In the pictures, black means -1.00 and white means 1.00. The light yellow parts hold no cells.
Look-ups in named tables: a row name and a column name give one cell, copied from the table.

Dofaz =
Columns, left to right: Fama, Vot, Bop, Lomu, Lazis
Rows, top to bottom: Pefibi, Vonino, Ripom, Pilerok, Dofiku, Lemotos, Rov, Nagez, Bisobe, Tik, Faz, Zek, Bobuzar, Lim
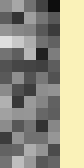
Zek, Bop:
-0.11
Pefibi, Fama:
0.09
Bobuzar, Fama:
-0.23
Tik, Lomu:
-0.19
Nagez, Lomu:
0.11
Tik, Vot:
0.17
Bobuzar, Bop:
0.36
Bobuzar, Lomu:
0.16
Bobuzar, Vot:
-0.20
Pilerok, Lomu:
-0.11
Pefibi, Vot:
0.31
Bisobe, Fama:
0.39
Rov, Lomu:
-0.06
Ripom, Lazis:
-0.54
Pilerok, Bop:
0.36
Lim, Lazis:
-0.21
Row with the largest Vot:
Pilerok

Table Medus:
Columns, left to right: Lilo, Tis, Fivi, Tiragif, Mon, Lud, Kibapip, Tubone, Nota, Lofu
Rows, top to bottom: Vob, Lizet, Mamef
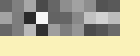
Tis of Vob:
0.00
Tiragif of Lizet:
0.93
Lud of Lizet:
-0.21
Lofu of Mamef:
-0.17
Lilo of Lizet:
0.28
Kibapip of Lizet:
0.07
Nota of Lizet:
0.65
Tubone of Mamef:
-0.41
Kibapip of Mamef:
0.17
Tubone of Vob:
0.11
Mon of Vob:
-0.20
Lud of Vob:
0.11
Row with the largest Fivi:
Mamef

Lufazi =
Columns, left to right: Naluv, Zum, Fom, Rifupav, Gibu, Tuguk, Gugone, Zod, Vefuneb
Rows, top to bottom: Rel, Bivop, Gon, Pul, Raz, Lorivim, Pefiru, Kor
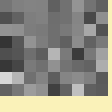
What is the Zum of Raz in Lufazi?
-0.33
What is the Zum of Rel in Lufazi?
0.00
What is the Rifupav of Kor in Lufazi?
0.13
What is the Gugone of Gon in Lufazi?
0.06
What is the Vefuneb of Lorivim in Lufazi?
0.36
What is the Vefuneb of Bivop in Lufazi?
0.12

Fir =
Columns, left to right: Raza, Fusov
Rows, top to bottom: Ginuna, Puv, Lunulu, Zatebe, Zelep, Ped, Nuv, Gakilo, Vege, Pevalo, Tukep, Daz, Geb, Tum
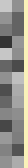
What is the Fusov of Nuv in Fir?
0.50
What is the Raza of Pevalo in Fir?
0.05
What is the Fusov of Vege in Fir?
0.29
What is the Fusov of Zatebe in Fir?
0.18
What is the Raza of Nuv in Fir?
0.14
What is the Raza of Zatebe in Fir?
-0.59
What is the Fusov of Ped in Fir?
-0.41
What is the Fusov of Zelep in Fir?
0.11
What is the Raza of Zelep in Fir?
0.55
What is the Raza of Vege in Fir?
-0.20
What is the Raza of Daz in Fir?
0.20
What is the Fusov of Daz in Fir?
-0.01
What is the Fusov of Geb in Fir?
-0.35

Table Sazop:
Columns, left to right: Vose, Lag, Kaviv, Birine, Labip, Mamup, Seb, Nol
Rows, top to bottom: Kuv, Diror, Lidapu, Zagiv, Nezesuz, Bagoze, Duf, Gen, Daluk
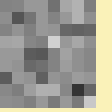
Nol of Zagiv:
0.12
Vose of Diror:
0.11
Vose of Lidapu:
0.03
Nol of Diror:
0.12
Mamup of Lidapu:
-0.19
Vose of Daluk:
0.11
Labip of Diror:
0.03

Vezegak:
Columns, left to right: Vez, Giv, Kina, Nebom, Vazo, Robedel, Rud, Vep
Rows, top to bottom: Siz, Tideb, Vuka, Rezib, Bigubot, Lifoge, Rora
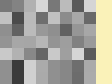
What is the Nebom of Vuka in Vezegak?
0.19
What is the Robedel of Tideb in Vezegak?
0.10
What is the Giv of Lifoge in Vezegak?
-0.54
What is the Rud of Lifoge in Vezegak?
-0.14
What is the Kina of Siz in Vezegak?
0.39
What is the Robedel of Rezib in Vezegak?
0.24
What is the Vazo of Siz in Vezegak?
-0.06
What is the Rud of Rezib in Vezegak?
0.01
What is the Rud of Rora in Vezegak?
-0.15
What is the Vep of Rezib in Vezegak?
0.21
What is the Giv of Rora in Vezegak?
-0.54
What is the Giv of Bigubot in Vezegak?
0.40

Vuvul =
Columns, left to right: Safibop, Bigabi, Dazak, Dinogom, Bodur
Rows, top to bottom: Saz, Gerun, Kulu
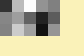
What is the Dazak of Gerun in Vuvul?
-0.23
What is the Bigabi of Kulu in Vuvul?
0.59
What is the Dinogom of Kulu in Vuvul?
-0.87
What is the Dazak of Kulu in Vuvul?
0.25
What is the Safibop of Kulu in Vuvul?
0.02
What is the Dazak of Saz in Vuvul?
0.98
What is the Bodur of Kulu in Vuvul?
0.17
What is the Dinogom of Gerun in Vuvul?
-0.73
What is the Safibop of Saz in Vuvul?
-0.61
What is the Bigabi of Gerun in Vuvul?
0.24
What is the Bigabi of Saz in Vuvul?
0.47
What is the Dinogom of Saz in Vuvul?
0.15
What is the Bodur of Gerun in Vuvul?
-0.28
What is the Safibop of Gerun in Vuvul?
0.05
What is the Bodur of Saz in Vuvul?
0.00
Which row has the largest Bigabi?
Kulu

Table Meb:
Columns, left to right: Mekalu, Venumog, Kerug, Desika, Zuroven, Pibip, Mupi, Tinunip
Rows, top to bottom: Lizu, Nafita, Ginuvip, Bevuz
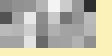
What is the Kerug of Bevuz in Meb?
0.77
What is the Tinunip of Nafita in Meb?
0.46
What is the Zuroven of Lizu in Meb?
0.91
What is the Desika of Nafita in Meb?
0.10
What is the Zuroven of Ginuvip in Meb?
0.38
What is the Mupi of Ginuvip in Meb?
0.26
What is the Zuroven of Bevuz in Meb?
0.26
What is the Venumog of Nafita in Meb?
0.28
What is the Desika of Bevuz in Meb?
-0.18
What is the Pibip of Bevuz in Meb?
0.27
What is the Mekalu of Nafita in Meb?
-0.35
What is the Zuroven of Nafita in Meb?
0.58
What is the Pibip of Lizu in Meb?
0.60
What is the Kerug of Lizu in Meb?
0.16
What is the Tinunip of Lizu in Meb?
-0.64
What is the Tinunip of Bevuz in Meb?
0.12
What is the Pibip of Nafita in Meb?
-0.08
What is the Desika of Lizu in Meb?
0.42

